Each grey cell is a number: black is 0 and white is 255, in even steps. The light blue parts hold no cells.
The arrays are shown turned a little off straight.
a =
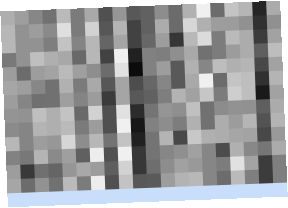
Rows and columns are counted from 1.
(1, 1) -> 174
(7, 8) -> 59
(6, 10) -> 77
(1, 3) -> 135
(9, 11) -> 129
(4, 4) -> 175
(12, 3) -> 112
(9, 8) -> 80
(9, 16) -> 173
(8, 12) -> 149
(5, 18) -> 181
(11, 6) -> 96
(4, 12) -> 126
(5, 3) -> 157
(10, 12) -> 180
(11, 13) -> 143
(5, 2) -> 108
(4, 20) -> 189
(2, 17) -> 156
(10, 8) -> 115
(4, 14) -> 169
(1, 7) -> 169
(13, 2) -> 108
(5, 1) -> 157
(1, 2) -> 158
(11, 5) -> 159
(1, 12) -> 141
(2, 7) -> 210
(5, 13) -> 89
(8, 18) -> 145
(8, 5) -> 195
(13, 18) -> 127
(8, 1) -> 148
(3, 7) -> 183
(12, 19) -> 60
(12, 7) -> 156

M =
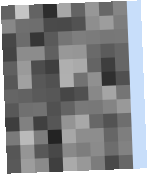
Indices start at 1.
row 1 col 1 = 98
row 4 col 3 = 140
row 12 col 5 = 170
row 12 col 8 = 73
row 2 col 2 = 111
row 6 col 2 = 161
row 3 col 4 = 90
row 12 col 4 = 63
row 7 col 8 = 165
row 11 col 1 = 86
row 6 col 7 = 144
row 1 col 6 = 100
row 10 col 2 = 186
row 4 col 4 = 96
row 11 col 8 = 109
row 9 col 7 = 103
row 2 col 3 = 110
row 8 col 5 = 99
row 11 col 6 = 125
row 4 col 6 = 150
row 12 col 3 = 139
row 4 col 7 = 106
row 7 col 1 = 101
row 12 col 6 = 152
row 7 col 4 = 87
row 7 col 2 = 98
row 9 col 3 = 64
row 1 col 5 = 167
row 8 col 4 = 81
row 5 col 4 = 63
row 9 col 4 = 86

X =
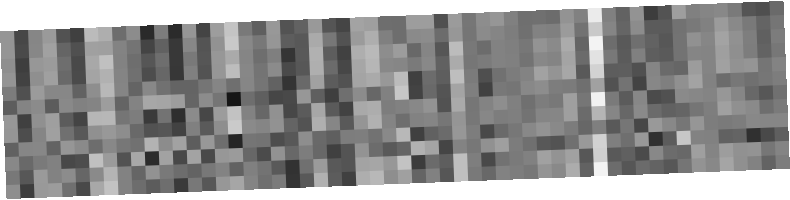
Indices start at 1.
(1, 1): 149
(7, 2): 64
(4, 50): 133
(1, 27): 159
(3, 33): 188
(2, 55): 100
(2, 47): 91
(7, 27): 173
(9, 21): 88
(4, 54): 125
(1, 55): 79
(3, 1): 143
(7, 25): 66
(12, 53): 144
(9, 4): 99
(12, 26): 174
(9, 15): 152
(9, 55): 134
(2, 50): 121
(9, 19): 115
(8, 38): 115
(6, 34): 127
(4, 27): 182
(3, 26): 174
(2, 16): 146
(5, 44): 93
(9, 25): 125
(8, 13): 66
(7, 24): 90
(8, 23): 175
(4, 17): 189
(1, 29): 109
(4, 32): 97
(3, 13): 56
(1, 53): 122
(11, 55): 118
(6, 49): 144
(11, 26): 163
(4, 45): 91
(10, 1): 136

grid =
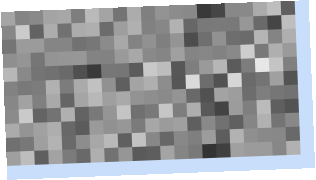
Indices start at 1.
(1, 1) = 165
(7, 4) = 169
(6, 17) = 214
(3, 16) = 145
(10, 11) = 135
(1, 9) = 116
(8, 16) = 67
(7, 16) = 163
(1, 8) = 164
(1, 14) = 137
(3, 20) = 132
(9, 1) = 171
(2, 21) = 190
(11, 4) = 163
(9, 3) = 161
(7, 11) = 142
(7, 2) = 162
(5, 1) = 183
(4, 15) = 135
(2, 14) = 103
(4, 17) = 137
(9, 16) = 113
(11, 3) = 95
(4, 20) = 175
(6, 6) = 170
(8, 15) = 89
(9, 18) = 133
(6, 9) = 95
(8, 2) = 202
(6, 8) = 145
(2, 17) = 121
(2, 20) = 69
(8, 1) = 139
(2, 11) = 129
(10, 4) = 179
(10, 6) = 141
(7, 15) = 81
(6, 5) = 124

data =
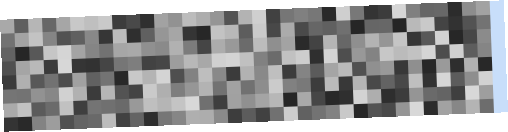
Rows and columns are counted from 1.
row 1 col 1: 169
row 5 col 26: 81
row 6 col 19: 141
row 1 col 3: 182
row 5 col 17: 59
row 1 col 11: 47
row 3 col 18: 107
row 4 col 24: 212
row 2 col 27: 102
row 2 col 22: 74
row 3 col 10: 169
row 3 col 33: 39
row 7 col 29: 60
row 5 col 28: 153
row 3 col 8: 114
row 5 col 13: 79
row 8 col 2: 41
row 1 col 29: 214
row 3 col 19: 188
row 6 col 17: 162
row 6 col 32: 214
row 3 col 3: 88
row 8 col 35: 109
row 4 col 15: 168
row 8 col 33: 135
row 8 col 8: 188
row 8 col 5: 80
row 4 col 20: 107
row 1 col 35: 162
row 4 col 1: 80
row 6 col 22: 121
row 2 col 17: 184
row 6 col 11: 202

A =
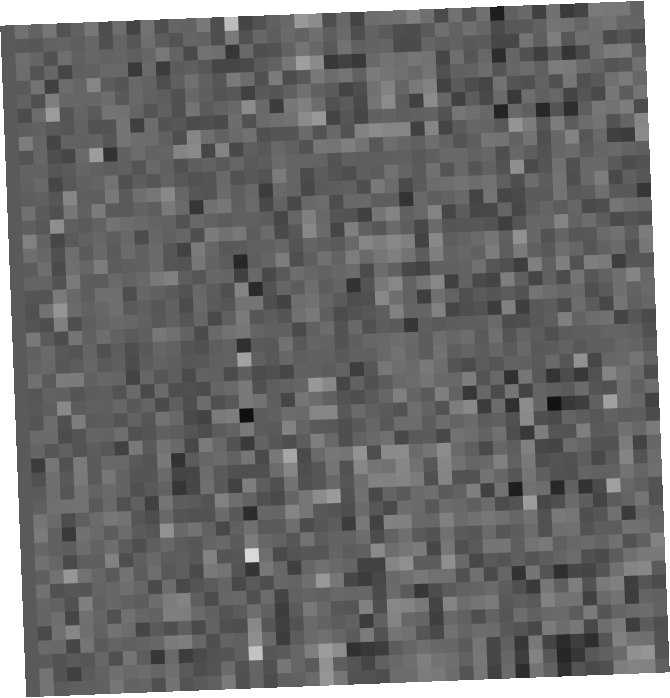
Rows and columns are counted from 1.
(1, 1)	90
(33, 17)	79
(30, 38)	79
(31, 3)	86
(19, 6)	93
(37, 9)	91
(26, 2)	112
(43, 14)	97
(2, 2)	89
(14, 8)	91
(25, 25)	97
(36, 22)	88
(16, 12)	97
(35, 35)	114
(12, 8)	114
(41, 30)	112
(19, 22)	102
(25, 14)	88
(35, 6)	90
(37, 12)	105
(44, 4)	134
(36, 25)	107
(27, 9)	105
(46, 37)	121
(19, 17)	65
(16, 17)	120
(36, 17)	45
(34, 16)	66
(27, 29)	108
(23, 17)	119
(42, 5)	127
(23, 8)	98
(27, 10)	73
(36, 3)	106
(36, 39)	79
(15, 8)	114
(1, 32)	75
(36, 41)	93
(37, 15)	72
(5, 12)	78
